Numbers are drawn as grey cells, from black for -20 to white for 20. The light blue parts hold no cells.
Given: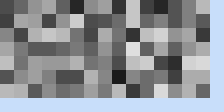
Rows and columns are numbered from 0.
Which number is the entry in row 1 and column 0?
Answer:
-10
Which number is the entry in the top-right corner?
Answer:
9
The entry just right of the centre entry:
-5
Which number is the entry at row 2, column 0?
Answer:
1
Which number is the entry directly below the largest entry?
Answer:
10
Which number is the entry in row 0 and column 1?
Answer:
-4
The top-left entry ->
-8
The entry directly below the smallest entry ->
9
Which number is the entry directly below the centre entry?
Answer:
0
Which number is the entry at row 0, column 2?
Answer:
3
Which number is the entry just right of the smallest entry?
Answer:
1
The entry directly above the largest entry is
-12
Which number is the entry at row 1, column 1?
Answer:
6
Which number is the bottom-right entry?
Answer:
-4
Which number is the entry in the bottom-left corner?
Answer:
9
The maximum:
15
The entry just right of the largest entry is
-5
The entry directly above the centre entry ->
7
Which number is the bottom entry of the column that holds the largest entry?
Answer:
-11
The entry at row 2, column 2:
8
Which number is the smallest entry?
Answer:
-16
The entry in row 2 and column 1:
-9
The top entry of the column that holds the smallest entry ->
-12
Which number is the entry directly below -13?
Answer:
-10
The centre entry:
3
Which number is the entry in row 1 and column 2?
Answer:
5
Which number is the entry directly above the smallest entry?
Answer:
-8

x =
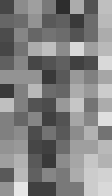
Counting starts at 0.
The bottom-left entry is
3
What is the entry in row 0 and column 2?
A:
5
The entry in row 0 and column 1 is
2
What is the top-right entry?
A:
10
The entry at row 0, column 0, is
-9
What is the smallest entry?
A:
-13
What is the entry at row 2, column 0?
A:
-8
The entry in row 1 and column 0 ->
-4
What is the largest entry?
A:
16
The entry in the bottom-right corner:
14
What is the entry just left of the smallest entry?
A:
-1
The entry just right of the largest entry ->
-10
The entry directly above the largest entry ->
9
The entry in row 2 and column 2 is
-4

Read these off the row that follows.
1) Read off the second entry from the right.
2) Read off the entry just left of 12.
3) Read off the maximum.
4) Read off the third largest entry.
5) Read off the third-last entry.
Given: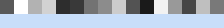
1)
10
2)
2
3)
20
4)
13
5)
-9

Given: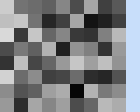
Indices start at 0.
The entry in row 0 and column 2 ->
-3
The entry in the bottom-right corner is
7
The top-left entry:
12
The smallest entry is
-19
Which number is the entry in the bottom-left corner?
4
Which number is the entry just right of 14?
-11
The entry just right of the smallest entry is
8
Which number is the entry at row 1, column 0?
10
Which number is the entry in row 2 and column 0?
14
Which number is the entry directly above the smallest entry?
-3
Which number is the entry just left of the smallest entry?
7
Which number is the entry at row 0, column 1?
-2
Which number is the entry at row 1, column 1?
11
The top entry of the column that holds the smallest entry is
-8
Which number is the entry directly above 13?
-12
